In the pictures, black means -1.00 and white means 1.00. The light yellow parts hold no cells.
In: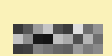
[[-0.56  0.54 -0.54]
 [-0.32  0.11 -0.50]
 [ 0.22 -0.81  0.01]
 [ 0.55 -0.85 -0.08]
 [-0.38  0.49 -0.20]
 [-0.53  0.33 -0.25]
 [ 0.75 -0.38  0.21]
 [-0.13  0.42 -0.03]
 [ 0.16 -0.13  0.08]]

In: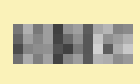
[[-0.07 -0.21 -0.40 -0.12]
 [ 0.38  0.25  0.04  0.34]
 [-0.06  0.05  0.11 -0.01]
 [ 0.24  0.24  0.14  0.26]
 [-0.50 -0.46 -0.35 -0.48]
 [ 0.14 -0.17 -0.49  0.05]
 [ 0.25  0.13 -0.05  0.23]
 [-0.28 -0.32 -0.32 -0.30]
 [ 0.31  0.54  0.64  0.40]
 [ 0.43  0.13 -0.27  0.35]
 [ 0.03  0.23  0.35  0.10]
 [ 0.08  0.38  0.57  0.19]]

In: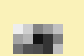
[[ 0.87  0.28 -0.08]
 [ 0.62  0.43 -0.36]
 [ 0.03 -0.85 -0.40]
 [ 0.22 -0.59 -0.59]
 [ 0.51  0.00  0.49]]

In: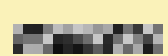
[[ 0.40 -0.21 -0.66]
 [-0.73 -0.08  0.36]
 [-0.74 -0.08  0.35]
 [-0.02  0.56 -0.19]
 [ 0.48 -0.70 -0.89]
 [ 0.26 -0.64 -0.72]
 [ 0.55 -0.40 -0.84]
 [ 0.43 -0.14 -0.59]
 [ 0.18  0.55 -0.28]
 [ 0.32 -0.68 -0.71]
 [-0.75 -0.11  0.37]
 [-0.08  0.57 -0.18]
 [-0.56  0.01  0.32]
 [ 0.55 -0.46 -0.78]
 [-0.10  0.42 -0.12]]

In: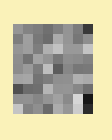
[[ 0.17 -0.01  0.17  0.11  0.10  0.28 -0.37  0.13  0.54]
 [ 0.03  0.25  0.24 -0.10  0.21  0.30 -0.15  0.14  0.02]
 [-0.02 -0.06 -0.01  0.27 -0.03 -0.10 -0.13  0.05  0.12]
 [-0.12 -0.15  0.38  0.16  0.49 -0.02  0.42  0.16 -0.17]
 [ 0.00  0.34  0.52 -0.06 -0.28  0.12  0.16  0.26  0.35]
 [ 0.16  0.17  0.20  0.11  0.06  0.13  0.17  0.08  0.18]
 [-0.03 -0.07  0.20  0.09 -0.07  0.38  0.06  0.68  0.60]
 [-0.55  0.11  0.53  0.02 -0.05  0.33 -0.13 -0.82 -0.66]]

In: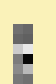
[[-0.12 -0.20  0.60 -0.03  0.08 -0.06]
 [-0.19 -0.25  0.82 -0.93  0.45 -0.12]]
